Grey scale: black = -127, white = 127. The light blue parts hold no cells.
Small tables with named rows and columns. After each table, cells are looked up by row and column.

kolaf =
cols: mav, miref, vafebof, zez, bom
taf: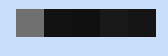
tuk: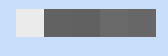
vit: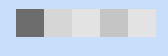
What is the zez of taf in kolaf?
-102
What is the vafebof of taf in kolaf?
-111
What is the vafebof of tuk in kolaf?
-30
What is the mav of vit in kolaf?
-18
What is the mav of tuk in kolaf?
107
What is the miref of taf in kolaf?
-109
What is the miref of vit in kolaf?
86
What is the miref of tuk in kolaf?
-29
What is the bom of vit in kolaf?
99
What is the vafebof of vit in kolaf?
99
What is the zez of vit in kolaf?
69
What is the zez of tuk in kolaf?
-21
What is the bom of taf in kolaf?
-106
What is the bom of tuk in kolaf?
-24
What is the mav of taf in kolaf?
-15
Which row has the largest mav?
tuk

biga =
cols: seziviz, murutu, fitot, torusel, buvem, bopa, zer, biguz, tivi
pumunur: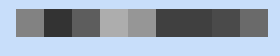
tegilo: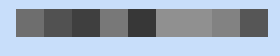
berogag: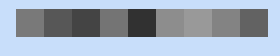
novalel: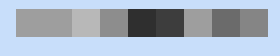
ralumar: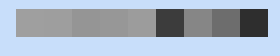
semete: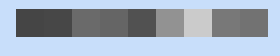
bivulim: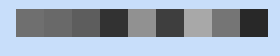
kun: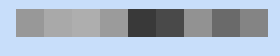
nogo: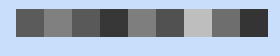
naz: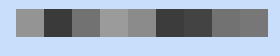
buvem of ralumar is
28
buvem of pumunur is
22
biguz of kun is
-21
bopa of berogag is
13
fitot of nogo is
-38
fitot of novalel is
56
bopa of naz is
-67
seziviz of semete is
-58
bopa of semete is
18
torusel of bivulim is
-77
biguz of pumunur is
-53
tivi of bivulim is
-87
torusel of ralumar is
23
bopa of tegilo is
16
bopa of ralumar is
-67

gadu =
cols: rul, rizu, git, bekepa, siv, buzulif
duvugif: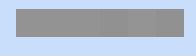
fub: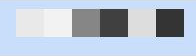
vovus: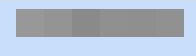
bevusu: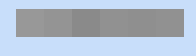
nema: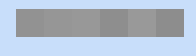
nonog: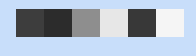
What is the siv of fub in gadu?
93
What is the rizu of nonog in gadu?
-83
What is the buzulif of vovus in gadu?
17
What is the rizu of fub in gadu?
114
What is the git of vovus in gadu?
10
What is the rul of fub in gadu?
105
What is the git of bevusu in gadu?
10
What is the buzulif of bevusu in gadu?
17
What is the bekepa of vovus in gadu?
16
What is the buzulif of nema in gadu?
13
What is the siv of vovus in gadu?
15
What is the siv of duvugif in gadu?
20
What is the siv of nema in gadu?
25
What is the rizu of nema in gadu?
22
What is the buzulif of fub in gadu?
-75
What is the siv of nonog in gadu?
-71
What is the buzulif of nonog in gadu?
117
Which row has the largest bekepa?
nonog

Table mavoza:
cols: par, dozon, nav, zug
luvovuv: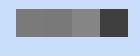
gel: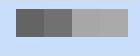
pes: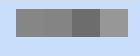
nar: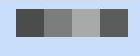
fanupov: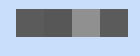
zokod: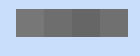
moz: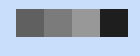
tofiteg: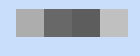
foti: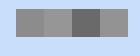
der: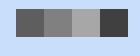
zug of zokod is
-15
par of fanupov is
-36
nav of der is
39
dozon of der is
0
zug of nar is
-35
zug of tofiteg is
64

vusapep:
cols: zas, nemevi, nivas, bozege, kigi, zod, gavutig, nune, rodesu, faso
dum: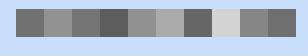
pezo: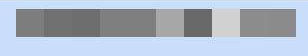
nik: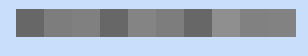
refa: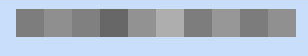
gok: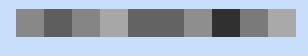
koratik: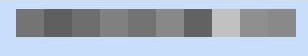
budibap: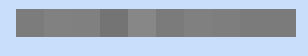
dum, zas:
-14
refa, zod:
46
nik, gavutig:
-24
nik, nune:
15
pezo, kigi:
-1
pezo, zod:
39
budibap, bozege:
-11
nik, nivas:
0
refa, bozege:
-24
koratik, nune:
65
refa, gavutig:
-2
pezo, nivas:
-17
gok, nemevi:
-33

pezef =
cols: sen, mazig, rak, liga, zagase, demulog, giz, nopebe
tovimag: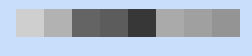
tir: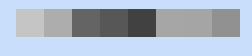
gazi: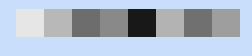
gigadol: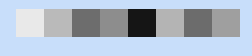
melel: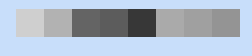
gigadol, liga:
13
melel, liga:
-35
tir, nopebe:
17
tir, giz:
37
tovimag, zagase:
-72
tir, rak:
-27
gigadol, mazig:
58
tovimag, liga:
-35
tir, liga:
-40
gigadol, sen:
105
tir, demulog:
38
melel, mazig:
50
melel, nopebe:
20
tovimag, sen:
79
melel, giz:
32
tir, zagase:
-62
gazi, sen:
102
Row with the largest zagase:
tir

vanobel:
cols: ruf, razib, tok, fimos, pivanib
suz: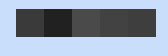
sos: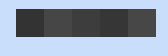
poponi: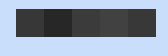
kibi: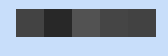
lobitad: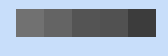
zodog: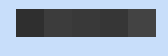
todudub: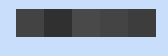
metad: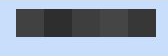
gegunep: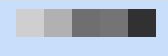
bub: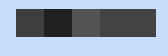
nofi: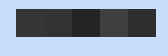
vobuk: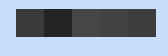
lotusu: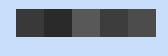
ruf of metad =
-62
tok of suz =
-53
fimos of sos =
-73
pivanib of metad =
-72
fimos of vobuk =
-61
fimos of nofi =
-64
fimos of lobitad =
-46
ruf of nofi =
-74
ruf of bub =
-65
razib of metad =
-81
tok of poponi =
-68
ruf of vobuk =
-69
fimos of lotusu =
-66
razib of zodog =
-67
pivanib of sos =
-56
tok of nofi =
-91
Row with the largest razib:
gegunep

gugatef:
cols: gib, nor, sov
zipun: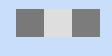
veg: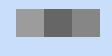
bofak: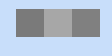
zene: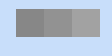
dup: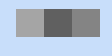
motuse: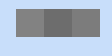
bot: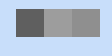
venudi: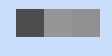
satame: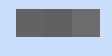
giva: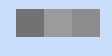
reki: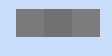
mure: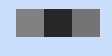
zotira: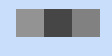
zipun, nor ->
94
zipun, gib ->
-6
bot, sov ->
15
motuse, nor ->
-18
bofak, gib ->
-5
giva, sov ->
12
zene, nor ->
18
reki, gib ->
-5
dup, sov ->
4
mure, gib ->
1
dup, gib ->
37
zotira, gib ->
19
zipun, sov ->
-3

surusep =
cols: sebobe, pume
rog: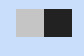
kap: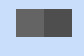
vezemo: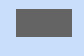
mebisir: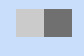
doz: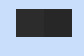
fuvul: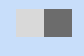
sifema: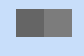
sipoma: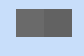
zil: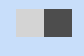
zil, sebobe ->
84
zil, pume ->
-50
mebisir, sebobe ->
75
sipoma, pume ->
-29
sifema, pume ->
-3
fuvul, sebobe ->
89
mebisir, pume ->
-15
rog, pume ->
-93
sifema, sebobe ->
-26
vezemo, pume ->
-27
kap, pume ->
-49
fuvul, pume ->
-19

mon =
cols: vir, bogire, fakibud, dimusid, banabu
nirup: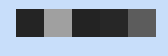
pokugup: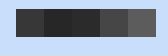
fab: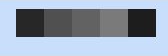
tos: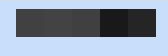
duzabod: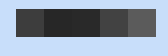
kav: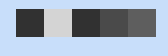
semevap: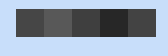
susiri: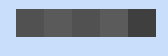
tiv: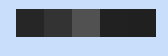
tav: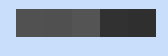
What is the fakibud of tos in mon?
-63
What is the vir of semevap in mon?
-57
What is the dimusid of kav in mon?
-53
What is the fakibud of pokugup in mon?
-84
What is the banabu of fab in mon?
-98
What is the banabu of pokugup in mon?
-35
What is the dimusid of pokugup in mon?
-57
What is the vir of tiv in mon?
-89
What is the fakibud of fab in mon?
-29
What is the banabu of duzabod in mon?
-36
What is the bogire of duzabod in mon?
-88
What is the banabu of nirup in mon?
-35
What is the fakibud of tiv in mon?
-46
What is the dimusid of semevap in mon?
-88
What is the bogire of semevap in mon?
-39
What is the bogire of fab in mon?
-47
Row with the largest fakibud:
fab

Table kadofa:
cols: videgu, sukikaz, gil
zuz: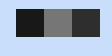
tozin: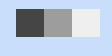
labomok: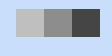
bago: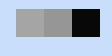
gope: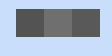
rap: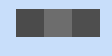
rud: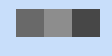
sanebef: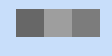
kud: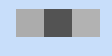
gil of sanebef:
-3
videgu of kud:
44
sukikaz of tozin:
29
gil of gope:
-38
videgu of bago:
37
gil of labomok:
-58
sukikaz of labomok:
13
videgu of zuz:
-103
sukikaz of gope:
-16
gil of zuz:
-81
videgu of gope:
-44
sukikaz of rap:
-18
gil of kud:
50
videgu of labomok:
63
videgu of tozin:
-58
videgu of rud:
-22
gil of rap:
-49
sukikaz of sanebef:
30
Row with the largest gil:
tozin

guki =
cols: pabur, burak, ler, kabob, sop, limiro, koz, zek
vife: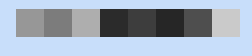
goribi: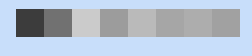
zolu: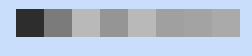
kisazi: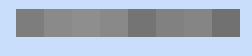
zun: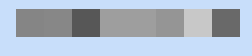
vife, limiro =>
-89
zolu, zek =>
42
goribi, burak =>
-14
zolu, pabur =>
-82
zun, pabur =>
5
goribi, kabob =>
28
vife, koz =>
-49
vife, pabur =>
23
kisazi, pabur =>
-2
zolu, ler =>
57
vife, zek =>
74
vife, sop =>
-66
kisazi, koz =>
5
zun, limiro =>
21
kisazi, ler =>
14
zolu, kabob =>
21
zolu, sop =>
57

